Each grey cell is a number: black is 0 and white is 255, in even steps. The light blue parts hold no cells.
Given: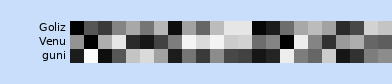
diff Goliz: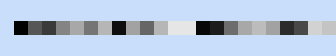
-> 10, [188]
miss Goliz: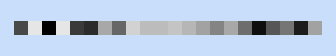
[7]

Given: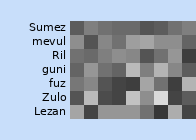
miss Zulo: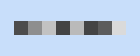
[84]
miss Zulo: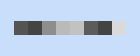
[76]
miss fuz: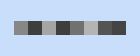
[119]
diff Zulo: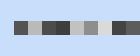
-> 3, [68]
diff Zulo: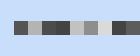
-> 1, [186]

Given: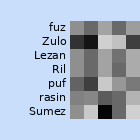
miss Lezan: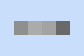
[113]
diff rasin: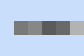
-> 0, [129]
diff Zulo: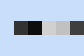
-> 1, [20]

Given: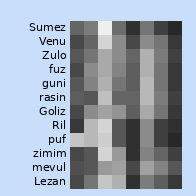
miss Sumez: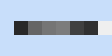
[109]
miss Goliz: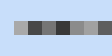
[147]
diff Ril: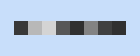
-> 5, [139]
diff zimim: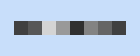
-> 0, [72]
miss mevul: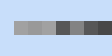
[79]
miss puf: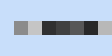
[205]
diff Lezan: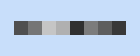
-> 0, [72]

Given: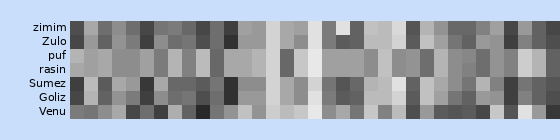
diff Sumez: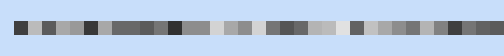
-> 34, [85]
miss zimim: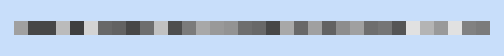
[217]
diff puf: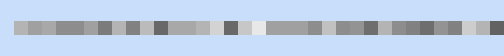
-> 28, [135]
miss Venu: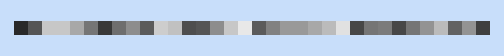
[174]
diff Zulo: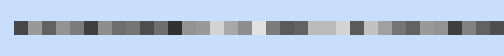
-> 12, [153]
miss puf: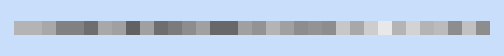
[135]

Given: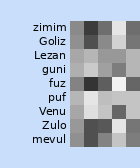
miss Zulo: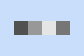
[88]
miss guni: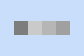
[175]
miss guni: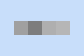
[202]
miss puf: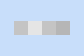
[190]
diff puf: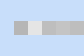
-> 4, [196]

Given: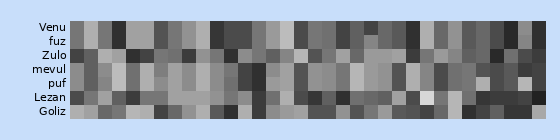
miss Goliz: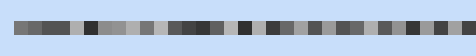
[168]
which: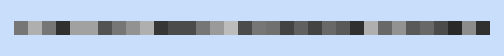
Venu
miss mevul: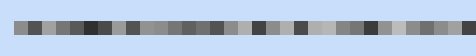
[126]

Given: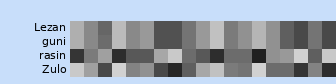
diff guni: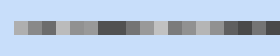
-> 4, [137]
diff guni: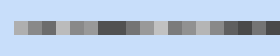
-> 14, [145]
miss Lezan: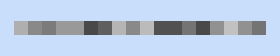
[102]
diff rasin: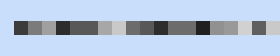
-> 0, [53]

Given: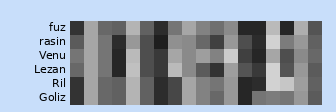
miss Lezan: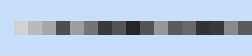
[192]
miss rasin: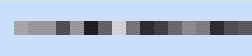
[144]
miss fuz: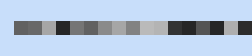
[111]
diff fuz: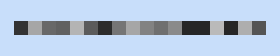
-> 5, [97]

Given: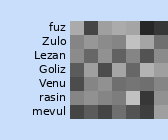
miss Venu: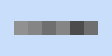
[117]
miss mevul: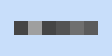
[62]
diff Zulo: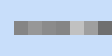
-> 5, [165]
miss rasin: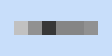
[125]
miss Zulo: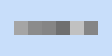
[151]
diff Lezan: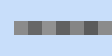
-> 5, [83]
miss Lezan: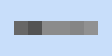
[97]

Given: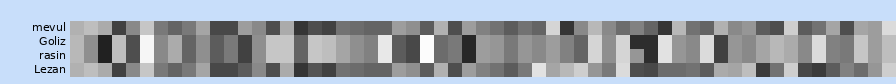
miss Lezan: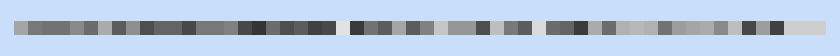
[84]
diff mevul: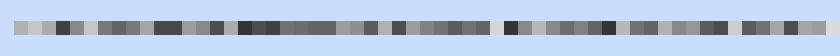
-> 1, [190]
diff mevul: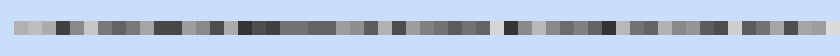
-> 20, [108]

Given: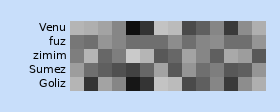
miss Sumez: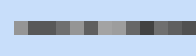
[126]
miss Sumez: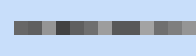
[80]
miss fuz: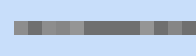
[119]
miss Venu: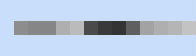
[15]
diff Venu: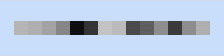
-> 10, [134]
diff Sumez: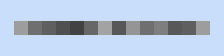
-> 13, [149]

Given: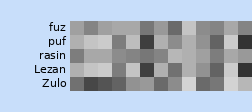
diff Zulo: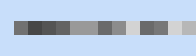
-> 4, [146]
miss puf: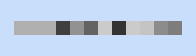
[189]

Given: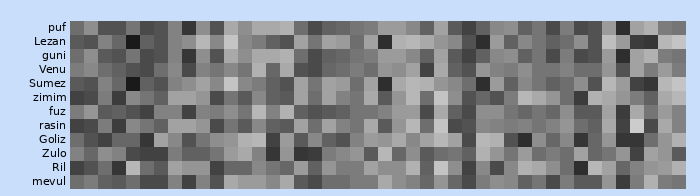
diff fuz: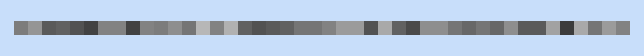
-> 25, [74]
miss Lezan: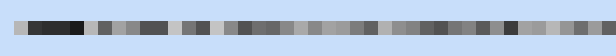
[190]

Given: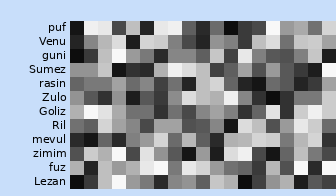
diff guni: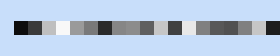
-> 8, [134]
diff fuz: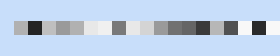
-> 6, [248]
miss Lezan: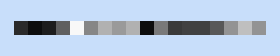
[198]
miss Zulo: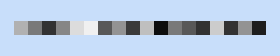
[140]

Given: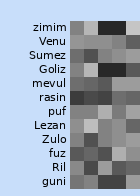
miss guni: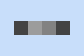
[117]
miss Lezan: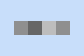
[130]
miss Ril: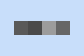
[137]
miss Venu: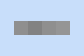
[95]
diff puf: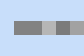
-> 2, [175]
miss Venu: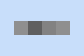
[149]
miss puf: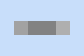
[123]

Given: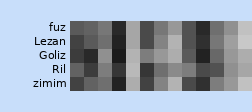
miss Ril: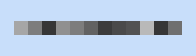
[138]
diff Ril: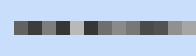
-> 8, [125]
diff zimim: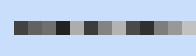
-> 5, [66]
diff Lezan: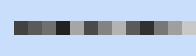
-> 8, [82]
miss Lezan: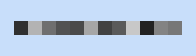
[159]
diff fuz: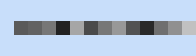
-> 3, [41]

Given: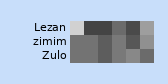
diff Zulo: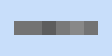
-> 5, [107]
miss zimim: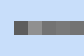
[87]
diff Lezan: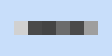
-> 1, [68]
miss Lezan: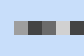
[74]

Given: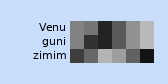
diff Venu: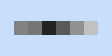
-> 5, [186]
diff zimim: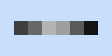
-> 4, [97]

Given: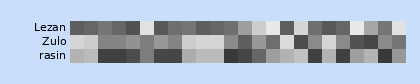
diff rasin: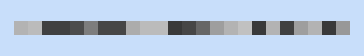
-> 17, [64]
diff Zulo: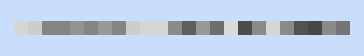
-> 5, [125]
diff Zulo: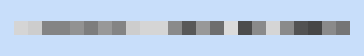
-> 12, [94]

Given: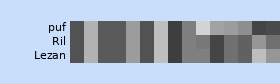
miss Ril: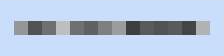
[120]
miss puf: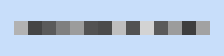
[142]
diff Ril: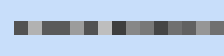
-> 8, [127]
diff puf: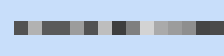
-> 10, [162]

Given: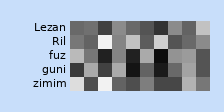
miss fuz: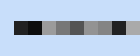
[186]
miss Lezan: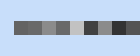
[112]
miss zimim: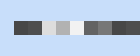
[126]
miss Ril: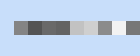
[92]
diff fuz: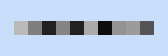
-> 1, [119]

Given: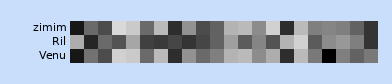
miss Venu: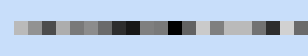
[179]
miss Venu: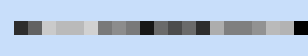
[114]
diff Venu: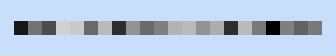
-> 13, [140]
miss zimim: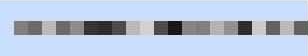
[217]
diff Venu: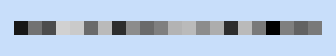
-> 8, [146]

